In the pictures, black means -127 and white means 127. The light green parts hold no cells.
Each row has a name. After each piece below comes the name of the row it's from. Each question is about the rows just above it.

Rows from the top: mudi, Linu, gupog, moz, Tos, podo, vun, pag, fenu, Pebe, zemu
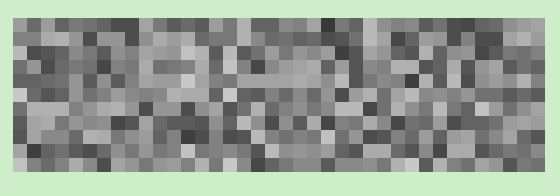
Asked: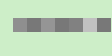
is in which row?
Pebe
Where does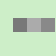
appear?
pag
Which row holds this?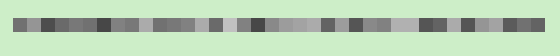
moz
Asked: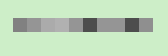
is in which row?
vun
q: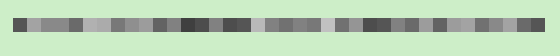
fenu

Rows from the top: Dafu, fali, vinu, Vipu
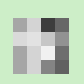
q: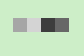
Dafu
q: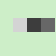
Dafu
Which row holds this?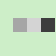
Dafu

